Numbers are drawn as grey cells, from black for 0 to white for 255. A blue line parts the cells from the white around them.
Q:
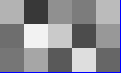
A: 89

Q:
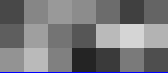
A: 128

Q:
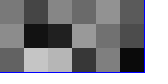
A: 182

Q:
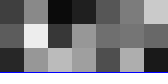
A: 187

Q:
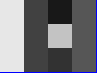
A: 50

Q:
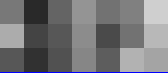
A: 81

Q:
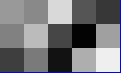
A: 18

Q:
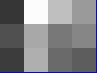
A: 106

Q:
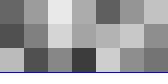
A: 135

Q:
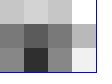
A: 135
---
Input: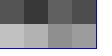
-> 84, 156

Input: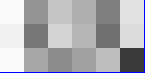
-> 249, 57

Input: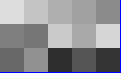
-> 221, 51

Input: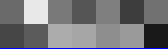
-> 106, 25

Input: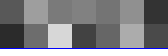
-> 88, 74

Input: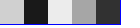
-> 208, 49

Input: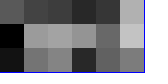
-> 89, 124
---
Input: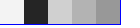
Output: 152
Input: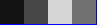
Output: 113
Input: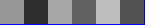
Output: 81
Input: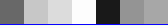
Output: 167
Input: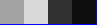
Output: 14
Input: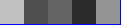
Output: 147
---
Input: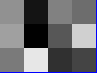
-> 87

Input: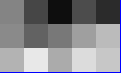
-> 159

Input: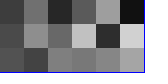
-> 45

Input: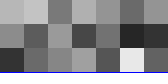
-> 38

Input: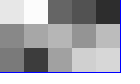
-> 148

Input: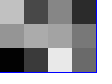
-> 163

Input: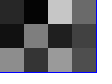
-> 31
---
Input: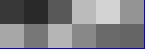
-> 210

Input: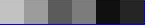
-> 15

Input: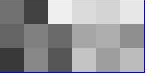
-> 212

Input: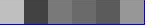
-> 90

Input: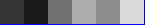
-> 140

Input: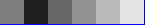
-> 186
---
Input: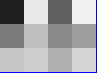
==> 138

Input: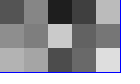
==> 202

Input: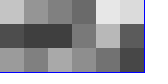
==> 63

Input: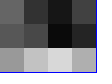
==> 10

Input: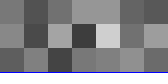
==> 164

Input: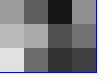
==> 80

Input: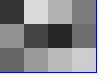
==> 38

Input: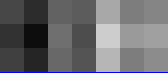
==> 111

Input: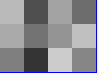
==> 148

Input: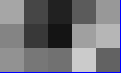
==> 20
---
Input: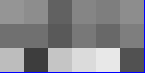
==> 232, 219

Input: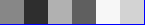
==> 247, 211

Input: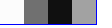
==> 252, 162

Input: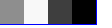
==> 248, 142

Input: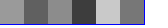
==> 201, 154

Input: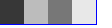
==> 232, 188
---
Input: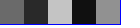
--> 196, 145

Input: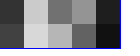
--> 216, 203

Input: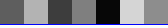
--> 213, 179

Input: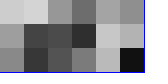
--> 212, 205

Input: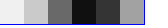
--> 240, 202

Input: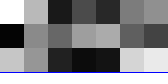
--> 255, 234

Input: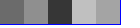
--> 192, 164
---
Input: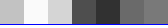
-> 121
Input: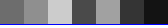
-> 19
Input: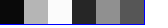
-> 86
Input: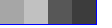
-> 60
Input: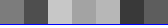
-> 93
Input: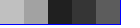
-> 92
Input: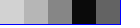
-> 99
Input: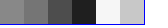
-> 200
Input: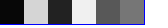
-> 118
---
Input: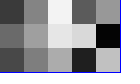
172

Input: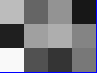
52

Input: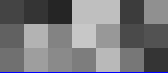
138

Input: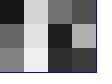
47

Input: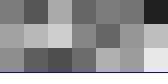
79

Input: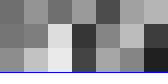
234

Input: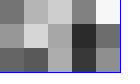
173
